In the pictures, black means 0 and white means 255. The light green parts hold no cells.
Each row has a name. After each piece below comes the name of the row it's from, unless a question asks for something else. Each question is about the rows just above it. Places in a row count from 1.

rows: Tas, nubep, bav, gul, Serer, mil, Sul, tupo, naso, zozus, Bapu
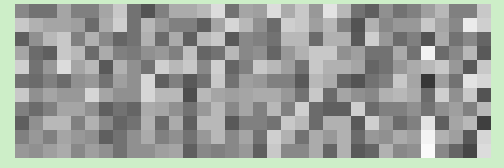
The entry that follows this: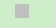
[101]
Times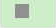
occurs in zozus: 4
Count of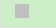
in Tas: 0
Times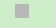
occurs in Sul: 4
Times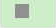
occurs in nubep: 1
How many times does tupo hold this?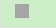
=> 4
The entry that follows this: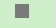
[144]

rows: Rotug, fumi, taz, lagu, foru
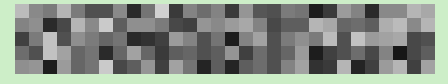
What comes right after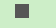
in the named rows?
[80]
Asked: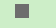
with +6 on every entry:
[115]
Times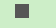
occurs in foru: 0
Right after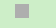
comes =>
[187]
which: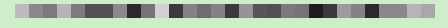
Rotug
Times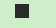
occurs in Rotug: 2

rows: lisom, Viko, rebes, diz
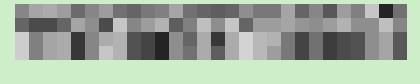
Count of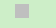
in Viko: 2
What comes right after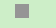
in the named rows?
[142]
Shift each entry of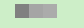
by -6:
[122 159 165]
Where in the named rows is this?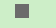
lisom, 5

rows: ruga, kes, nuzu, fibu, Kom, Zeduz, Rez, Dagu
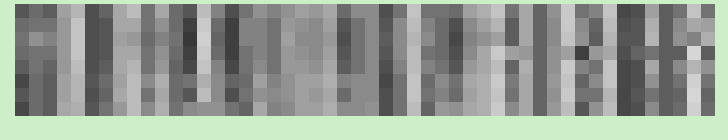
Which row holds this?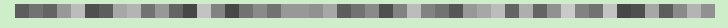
Kom
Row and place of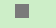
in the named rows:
Zeduz, 36

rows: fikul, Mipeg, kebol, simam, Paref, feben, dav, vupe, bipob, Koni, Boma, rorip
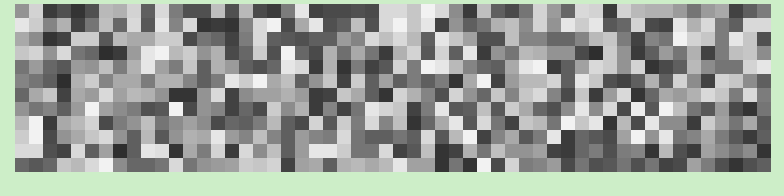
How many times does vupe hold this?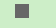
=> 2
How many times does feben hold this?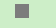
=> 4
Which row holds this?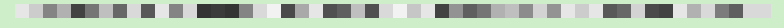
Mipeg
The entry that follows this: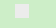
[88]
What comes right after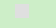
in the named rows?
[52]
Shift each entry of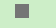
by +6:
[123]
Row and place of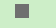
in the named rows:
simam, 24

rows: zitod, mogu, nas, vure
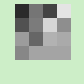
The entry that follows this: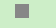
[164]
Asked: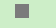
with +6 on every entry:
[129]
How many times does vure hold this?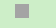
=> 3

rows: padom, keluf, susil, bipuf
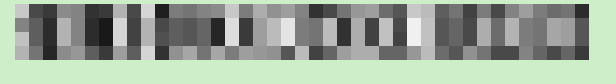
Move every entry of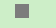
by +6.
[130]
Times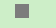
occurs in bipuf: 1
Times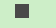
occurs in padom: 4
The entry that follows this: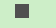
[94]

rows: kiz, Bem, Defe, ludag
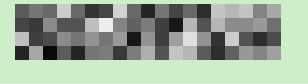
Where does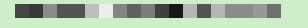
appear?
Bem
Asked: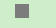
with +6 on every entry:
[130]

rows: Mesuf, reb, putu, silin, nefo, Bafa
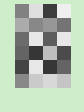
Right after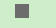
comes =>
[231]
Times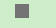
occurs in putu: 0
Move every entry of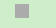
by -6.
[165]

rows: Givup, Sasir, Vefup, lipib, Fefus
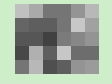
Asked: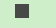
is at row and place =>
lipib, 1
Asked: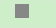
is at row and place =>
Vefup, 5
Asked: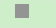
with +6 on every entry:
[154]
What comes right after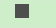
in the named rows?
[94]
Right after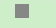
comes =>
[148]
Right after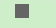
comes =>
[94]
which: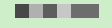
lipib

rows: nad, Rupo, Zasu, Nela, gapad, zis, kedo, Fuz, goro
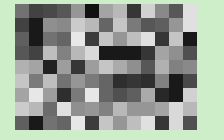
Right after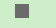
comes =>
[224]
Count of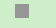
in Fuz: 3
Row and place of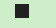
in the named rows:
gapad, 3
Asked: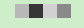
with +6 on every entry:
[190  60 215 143]

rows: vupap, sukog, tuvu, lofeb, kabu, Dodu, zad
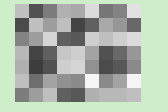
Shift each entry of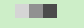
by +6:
[219 151  81]
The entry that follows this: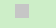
[206]

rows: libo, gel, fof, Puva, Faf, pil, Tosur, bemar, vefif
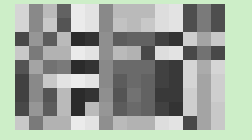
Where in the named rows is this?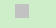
gel, 8
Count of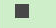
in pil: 0

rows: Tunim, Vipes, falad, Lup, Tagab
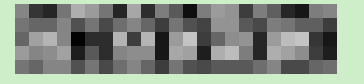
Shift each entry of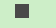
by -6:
[67]
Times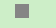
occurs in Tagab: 4
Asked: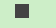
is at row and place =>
Vipes, 14
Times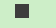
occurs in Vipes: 2

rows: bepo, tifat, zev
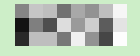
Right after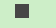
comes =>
[253]
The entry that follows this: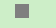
[78]
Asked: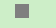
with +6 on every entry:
[133]
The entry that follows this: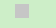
[190]
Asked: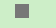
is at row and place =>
zev, 4
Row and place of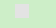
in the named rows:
tifat, 8
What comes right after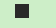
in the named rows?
[190]

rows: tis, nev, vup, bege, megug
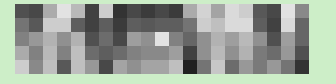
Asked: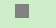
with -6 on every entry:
[123]
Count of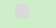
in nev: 3
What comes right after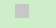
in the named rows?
[108]
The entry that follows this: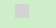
[164]

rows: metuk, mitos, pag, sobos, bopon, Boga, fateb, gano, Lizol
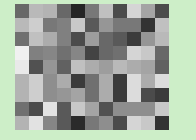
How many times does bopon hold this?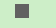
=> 2
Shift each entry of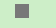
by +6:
[126]
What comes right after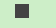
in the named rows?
[104]
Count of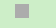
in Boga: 3

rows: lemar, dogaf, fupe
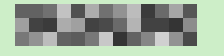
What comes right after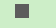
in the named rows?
[120]
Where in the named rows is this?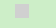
fupe, 11
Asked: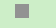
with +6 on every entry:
[152]
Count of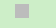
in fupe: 1
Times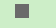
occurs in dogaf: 1
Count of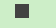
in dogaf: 4

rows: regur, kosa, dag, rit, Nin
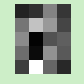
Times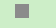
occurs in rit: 0
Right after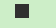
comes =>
[131]

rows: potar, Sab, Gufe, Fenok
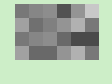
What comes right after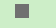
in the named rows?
[128]
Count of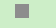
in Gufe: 1

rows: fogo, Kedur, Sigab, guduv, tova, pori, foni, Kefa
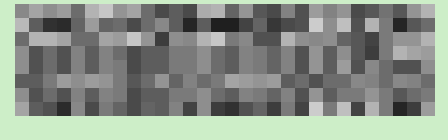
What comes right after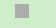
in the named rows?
[179]
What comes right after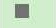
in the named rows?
[87]
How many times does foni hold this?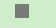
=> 8

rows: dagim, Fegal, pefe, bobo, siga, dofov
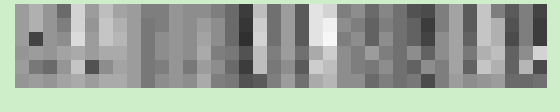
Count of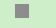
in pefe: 7
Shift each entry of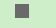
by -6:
[100]
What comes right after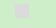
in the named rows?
[156]
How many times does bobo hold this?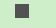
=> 1
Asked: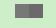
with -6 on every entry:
[114 100]
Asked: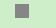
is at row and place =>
dagim, 27

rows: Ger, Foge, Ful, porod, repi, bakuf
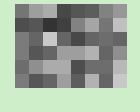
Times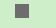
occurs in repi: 3
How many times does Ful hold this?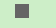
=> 4
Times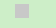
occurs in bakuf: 1
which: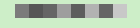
bakuf
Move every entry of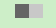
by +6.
[107 206]

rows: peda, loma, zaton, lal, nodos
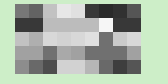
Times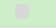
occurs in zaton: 3
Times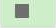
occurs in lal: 4
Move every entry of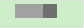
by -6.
[155 155 106]
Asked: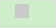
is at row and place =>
zaton, 8
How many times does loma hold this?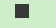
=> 4
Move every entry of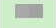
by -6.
[163 155]
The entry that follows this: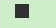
[85]

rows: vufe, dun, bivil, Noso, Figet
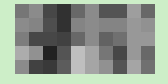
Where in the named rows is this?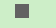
bivil, 7
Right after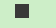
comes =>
[92]
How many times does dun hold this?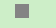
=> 4
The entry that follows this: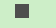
[49]
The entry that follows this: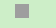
[104]
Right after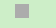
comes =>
[145]

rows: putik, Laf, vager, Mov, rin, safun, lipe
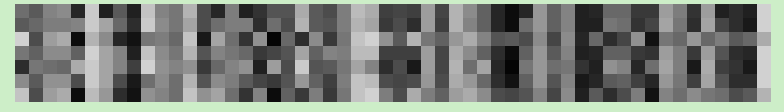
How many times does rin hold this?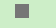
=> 4
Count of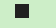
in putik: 6
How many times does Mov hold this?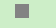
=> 4
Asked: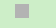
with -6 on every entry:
[173]

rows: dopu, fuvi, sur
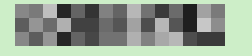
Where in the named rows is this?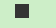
dopu, 6
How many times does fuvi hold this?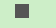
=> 2
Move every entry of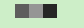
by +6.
[ 99 155  44]

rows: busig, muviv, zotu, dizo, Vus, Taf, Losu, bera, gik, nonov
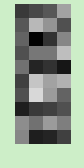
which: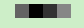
zotu
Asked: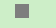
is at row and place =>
gik, 4
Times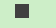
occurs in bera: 1
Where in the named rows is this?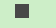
busig, 2

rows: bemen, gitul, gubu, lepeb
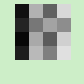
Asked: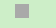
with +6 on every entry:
[175]
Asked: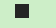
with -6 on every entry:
[30]
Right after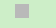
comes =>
[127]
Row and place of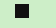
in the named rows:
bemen, 1
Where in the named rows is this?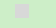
bemen, 4

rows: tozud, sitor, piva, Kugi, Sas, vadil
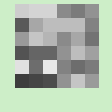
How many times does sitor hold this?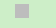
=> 3
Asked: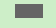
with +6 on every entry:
[107 107]
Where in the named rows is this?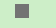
piva, 6

